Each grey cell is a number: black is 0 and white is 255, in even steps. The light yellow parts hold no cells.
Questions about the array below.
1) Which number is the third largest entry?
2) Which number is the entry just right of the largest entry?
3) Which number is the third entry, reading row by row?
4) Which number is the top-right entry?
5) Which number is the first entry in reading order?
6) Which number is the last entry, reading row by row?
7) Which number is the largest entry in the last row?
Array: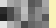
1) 190
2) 178
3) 152
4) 166
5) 216
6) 127
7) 228

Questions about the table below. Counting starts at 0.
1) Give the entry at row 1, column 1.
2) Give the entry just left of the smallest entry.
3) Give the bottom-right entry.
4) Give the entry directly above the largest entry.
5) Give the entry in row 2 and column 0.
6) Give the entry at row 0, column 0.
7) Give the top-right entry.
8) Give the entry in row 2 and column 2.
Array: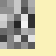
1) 145
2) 119
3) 90
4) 227
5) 212
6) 132
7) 172
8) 106

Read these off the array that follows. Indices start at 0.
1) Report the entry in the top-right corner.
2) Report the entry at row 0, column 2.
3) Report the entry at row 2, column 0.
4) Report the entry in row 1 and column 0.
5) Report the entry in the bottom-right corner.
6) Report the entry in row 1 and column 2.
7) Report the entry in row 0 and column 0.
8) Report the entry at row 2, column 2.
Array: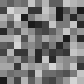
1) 167
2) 122
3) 181
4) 68
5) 181
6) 181
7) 122
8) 212

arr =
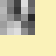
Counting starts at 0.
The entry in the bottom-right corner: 99
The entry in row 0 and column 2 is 67
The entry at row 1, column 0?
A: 183
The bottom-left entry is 171
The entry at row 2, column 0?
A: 171
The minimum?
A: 41
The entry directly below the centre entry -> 196

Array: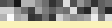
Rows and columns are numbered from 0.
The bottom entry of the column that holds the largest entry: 251
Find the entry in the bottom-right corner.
220
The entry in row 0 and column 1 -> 95
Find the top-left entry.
80
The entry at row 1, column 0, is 208
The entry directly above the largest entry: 208
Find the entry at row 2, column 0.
179
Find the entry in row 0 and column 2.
21
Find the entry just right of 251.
165
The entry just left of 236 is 165

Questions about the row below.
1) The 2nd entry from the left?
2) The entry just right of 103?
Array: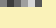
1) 61
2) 159

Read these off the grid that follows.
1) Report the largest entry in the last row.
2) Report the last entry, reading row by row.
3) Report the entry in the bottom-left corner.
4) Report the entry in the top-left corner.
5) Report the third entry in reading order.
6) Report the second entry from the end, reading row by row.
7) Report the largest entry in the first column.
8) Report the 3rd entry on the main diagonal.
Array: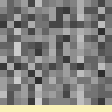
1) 204
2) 142
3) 130
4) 158
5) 130
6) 57
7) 189
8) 174
